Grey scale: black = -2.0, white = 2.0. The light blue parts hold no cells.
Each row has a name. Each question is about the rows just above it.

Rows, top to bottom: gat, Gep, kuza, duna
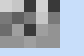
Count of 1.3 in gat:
2
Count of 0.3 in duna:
4
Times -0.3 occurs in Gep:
0
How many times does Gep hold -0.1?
3
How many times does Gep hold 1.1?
1
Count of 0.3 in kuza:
1

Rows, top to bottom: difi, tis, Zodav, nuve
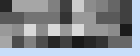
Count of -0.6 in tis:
4
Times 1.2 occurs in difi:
1
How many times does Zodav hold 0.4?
4
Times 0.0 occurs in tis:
0
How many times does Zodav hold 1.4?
3
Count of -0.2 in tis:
3
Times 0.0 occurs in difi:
2

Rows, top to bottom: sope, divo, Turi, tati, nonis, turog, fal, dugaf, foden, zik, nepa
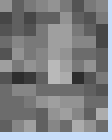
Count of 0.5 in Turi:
2
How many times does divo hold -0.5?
4
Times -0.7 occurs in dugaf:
1

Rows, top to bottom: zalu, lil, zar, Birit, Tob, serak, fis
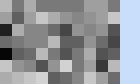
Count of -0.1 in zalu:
6
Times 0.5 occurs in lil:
3
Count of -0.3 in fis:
2
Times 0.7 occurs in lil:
1
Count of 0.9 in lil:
0

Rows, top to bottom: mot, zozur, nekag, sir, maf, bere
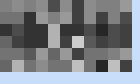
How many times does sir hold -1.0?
4
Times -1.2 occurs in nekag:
5
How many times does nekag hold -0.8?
3
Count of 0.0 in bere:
0
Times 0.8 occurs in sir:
1
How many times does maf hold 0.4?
3
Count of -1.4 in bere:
1

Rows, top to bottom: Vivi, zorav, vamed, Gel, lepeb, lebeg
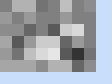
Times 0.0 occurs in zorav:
5
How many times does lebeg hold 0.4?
0
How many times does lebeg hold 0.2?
2
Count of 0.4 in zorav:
3
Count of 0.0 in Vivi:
3

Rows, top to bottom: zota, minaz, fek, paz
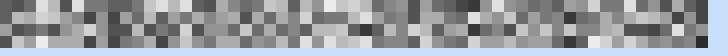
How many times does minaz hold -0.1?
7
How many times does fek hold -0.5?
6
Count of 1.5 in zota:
6
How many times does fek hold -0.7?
9

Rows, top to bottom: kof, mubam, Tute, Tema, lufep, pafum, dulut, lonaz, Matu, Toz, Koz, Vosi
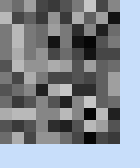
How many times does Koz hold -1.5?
1
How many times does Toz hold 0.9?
4
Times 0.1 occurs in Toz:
3
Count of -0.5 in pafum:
1
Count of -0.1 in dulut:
2
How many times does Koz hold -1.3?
1

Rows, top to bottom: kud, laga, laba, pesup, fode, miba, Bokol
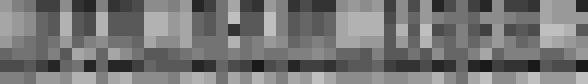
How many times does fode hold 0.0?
13
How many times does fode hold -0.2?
10
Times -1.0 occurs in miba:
7
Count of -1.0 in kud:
9

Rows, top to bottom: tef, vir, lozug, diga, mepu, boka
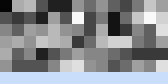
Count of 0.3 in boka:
2
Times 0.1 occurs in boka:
3
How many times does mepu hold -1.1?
3

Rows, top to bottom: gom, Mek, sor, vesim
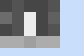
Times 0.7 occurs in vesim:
4
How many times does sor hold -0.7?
2
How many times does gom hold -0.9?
3
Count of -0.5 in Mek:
1
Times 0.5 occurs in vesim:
1

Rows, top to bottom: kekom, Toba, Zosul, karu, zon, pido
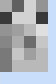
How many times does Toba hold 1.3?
2
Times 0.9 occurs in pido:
3
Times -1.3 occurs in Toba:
0
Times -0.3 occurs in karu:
1

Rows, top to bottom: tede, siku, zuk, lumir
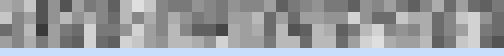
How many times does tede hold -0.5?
5
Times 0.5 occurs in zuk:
4
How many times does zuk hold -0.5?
4
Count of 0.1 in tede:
8
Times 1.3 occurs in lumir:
5
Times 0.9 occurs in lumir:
7

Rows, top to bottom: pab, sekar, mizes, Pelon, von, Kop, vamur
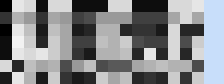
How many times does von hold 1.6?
3
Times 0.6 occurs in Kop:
2
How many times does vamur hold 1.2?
4
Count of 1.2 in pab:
0
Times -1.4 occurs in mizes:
4
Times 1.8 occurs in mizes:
0
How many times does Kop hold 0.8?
4

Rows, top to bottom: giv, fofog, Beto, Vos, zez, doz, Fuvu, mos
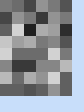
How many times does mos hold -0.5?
4
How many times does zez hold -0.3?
3
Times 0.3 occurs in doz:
0
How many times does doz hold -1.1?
2
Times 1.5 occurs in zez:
0
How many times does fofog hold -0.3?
0

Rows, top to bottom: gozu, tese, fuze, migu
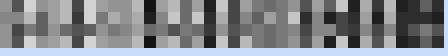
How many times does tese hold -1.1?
1
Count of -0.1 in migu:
2

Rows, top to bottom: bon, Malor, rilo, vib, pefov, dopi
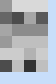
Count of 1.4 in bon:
3
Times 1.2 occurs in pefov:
3
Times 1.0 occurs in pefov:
0
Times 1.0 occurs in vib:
3
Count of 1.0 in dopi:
2
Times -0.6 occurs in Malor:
1
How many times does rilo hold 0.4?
0

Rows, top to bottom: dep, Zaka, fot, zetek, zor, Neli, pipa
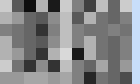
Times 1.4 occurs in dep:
0
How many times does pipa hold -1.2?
0
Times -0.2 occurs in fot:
4
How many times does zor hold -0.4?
2

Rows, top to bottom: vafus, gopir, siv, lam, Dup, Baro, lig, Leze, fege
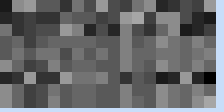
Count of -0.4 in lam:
8
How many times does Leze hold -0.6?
5

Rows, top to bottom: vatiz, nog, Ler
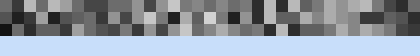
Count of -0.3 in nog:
1
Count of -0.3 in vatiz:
8
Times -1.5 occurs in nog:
4
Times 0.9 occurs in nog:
1
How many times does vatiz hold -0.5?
1

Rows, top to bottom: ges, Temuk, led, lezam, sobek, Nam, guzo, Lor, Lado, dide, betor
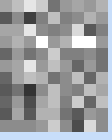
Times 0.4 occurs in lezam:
4
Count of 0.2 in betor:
5
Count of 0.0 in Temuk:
2
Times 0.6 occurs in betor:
0
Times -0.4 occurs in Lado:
2

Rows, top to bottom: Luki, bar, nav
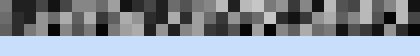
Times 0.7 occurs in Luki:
0
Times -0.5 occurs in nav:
2
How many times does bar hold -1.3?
4

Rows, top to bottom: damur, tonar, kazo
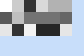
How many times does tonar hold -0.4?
1
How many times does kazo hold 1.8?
1
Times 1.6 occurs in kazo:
2

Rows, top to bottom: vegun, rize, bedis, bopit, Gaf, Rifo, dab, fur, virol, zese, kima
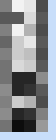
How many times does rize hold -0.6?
3
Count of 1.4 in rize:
1

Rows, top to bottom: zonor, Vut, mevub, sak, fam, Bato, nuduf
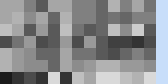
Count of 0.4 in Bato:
4
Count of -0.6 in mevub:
4
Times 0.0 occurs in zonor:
4
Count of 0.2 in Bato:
4
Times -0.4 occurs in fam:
4
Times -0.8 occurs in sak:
4
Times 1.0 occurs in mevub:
3

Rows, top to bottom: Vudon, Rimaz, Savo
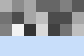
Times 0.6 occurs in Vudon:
1
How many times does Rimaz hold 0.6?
2

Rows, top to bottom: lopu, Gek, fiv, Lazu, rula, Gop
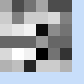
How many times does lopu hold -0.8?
3
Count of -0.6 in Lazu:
0
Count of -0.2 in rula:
1
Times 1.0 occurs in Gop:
1
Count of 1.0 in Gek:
0
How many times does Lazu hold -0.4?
5

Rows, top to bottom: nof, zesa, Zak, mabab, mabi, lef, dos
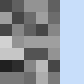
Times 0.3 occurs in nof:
2
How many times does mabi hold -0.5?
0
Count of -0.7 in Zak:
0
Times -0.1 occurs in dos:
3
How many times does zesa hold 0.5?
2
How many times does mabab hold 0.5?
3

